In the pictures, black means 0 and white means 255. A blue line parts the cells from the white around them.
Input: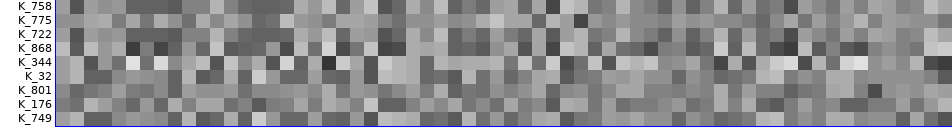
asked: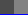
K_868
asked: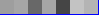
K_758
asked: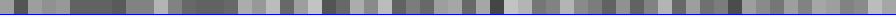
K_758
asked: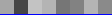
K_758
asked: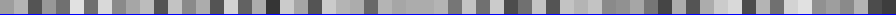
K_344
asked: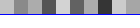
K_344

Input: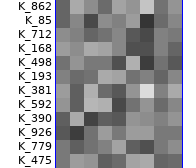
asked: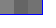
K_712
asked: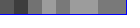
K_926

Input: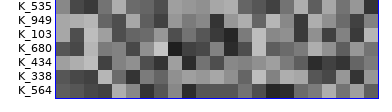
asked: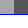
K_338
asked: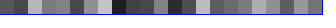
K_680
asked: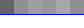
K_338

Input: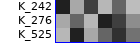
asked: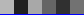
K_525
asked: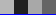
K_525
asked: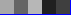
K_276
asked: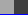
K_242

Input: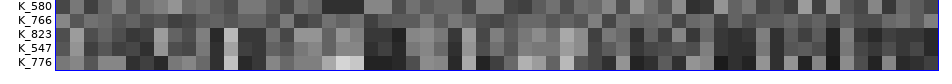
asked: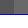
K_766
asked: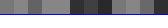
K_547

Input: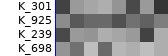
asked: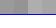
K_239
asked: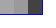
K_239
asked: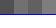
K_925
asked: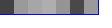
K_301
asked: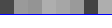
K_239
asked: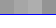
K_301
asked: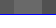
K_925

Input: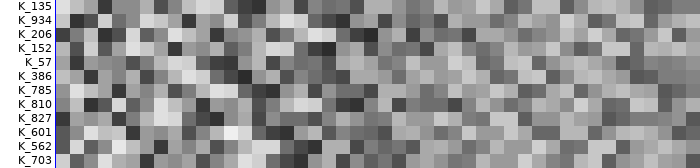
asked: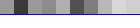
K_810
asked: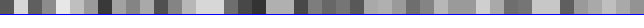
K_562

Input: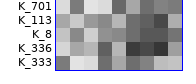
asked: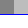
K_333
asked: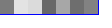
K_701
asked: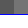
K_8
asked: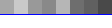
K_113
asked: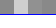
K_8

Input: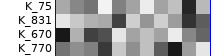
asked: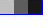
K_770
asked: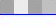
K_75
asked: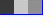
K_770
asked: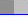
K_770

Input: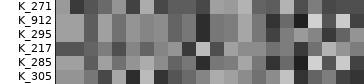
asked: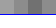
K_305
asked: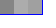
K_305
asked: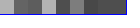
K_271
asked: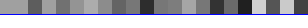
K_285
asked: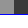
K_217
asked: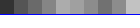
K_305
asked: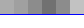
K_305

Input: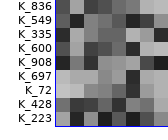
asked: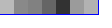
K_72
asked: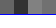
K_428
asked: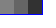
K_72
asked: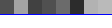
K_600
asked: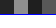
K_223
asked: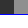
K_908

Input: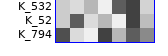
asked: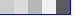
K_532
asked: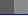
K_794
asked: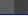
K_532
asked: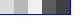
K_532

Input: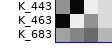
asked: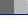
K_683
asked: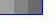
K_683
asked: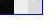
K_443
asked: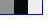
K_443

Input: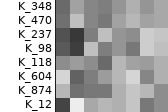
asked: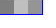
K_237
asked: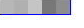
K_12
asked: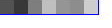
K_237
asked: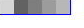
K_604
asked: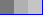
K_874
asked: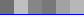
K_470

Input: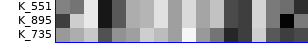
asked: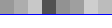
K_735
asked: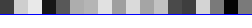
K_895
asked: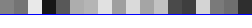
K_551
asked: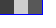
K_735

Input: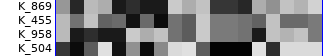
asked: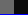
K_455
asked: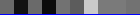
K_455
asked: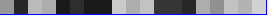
K_869
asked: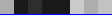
K_869

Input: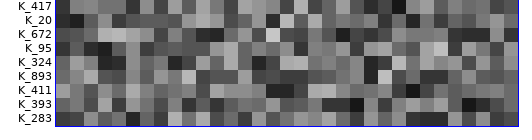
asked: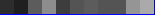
K_95
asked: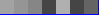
K_417
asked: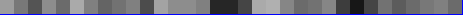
K_411
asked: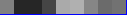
K_411
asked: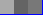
K_20
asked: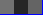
K_283

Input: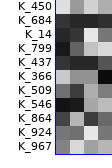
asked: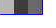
K_864
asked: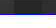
K_684

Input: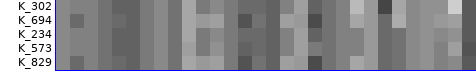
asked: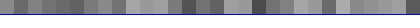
K_694
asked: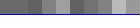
K_302

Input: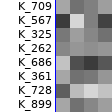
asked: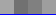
K_709
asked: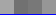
K_361
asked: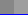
K_899
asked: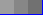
K_325
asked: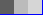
K_728

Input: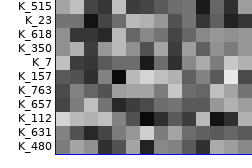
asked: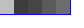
K_515
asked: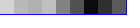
K_112
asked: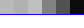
K_112
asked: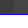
K_515
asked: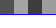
K_350
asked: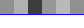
K_350

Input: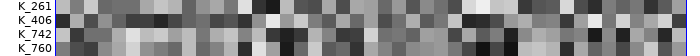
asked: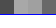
K_261
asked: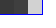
K_742
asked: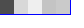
K_261
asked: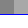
K_406
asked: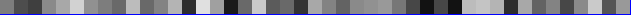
K_760

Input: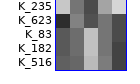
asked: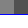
K_623
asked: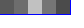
K_83
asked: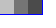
K_83
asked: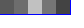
K_182
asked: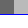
K_516
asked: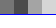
K_235

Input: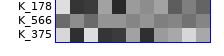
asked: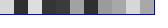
K_375
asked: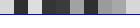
K_375
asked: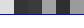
K_375
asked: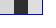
K_375

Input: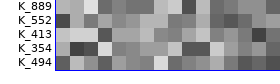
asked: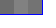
K_889
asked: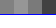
K_413
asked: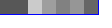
K_354
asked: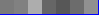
K_552

